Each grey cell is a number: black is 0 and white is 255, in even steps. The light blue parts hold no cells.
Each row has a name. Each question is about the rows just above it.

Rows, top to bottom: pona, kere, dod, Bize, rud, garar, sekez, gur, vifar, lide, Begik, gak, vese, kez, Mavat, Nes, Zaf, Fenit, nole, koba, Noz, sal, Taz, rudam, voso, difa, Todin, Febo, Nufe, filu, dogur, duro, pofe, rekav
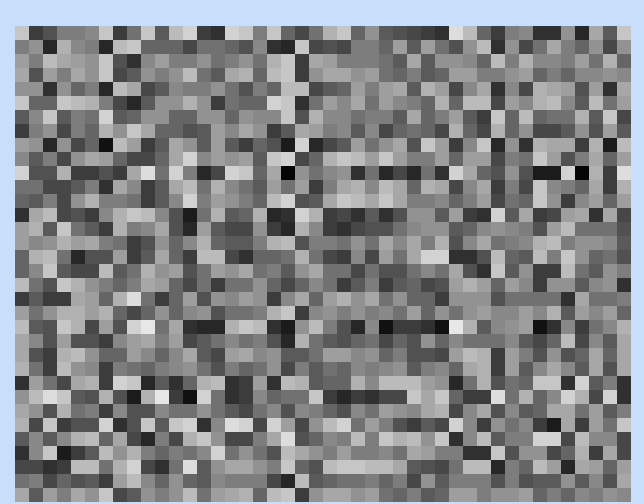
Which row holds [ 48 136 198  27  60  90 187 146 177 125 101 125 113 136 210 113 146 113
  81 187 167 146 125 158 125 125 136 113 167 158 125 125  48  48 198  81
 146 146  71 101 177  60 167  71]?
dogur
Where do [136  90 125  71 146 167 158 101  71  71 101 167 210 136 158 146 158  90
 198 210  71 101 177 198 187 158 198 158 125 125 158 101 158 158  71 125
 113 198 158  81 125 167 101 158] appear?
lide
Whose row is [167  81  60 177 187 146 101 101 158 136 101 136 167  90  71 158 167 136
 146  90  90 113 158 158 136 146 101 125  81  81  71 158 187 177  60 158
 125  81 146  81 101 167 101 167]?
rudam
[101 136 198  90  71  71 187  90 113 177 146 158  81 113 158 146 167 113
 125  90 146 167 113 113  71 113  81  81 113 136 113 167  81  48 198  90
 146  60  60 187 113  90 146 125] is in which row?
Fenit
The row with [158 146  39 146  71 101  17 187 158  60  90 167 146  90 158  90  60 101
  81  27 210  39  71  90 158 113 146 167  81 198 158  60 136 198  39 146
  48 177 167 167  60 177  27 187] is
vifar

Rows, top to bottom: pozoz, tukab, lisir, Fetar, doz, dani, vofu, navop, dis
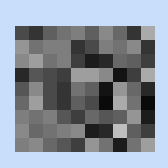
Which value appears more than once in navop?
[137]
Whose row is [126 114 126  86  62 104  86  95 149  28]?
vofu
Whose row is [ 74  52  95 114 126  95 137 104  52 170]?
pozoz

